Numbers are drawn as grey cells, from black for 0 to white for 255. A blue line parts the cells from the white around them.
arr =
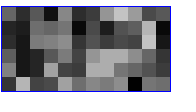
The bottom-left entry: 53
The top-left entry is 102
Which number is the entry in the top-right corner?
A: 88
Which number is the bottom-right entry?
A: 110
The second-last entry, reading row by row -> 117
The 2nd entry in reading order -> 45
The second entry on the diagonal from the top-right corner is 181
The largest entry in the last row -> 181
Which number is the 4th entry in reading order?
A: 16
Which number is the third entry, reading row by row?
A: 88
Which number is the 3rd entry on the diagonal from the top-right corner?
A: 67
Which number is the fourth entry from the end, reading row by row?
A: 141
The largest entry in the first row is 195
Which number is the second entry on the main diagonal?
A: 29

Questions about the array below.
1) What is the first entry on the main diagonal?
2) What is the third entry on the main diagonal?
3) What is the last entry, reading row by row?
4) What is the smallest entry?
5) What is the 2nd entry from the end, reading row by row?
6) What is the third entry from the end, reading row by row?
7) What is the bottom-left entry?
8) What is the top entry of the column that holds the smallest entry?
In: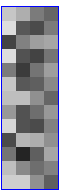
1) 198
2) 158
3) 95
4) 36
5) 144
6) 206
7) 206
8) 174

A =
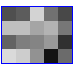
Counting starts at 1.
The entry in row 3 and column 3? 132
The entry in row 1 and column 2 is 92
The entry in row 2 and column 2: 191
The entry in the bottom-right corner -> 107
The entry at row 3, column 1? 99
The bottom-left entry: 218

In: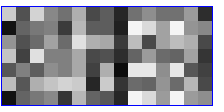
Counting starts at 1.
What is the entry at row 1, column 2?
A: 81
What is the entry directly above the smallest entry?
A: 45
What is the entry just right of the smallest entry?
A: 231
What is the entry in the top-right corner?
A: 45
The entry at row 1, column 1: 203
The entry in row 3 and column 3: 107
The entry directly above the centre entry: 168
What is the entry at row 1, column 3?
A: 211
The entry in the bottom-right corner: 142
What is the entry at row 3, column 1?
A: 148
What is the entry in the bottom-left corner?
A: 18
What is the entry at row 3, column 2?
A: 81
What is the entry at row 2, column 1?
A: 18
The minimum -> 12
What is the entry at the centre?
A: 81
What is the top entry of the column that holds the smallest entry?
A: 38
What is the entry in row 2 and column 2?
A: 100
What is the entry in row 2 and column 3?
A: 120
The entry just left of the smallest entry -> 175

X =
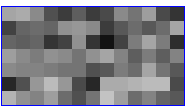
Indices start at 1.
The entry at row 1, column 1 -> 165
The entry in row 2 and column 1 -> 66
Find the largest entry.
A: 195
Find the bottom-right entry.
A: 88
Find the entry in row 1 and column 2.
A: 171
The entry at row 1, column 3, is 138
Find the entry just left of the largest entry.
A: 116
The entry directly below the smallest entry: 165
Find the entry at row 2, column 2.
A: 101
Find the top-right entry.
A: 52
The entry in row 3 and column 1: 101
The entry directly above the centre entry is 52
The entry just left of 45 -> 124
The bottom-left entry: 179
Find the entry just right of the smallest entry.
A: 66
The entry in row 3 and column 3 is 101
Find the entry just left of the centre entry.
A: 116
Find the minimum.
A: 18
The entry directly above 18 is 60
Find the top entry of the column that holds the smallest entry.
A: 74

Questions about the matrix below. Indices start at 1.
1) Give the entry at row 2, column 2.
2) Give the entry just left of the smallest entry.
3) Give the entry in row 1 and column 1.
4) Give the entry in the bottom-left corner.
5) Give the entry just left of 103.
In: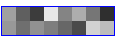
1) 111
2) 118
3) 160
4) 152
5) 126

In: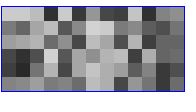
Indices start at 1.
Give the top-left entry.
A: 203
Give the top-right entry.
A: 143
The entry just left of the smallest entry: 63
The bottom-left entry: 131
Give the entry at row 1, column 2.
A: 203
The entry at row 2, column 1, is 123
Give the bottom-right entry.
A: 108
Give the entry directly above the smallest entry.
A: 49
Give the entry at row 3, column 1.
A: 158
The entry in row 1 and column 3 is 188

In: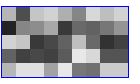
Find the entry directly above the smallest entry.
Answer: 182
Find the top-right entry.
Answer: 210
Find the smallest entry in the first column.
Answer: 35
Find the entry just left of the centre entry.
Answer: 72
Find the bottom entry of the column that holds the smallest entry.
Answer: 182
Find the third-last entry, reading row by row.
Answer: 112
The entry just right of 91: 232
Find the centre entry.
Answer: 98
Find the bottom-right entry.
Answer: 203
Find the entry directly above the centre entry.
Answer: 57
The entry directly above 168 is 210
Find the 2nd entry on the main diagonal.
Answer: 134

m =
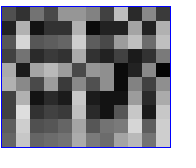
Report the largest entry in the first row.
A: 191
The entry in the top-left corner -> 80
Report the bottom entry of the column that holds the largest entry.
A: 199
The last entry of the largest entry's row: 199
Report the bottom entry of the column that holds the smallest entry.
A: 206
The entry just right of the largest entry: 50
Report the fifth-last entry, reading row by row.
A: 108
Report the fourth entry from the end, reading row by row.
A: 164
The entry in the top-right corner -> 58
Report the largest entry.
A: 222
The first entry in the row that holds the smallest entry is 171
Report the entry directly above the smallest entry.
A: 122
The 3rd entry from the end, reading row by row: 185
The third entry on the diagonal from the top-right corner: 191
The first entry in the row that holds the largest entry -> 65
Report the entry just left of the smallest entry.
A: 137
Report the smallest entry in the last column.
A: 5
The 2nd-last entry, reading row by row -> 115
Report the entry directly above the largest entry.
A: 177
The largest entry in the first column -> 177
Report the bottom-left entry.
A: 101
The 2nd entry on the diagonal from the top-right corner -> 34
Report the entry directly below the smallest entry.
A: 143
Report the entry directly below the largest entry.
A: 206
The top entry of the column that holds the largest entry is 50
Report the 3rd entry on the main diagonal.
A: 86
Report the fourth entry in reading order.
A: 73
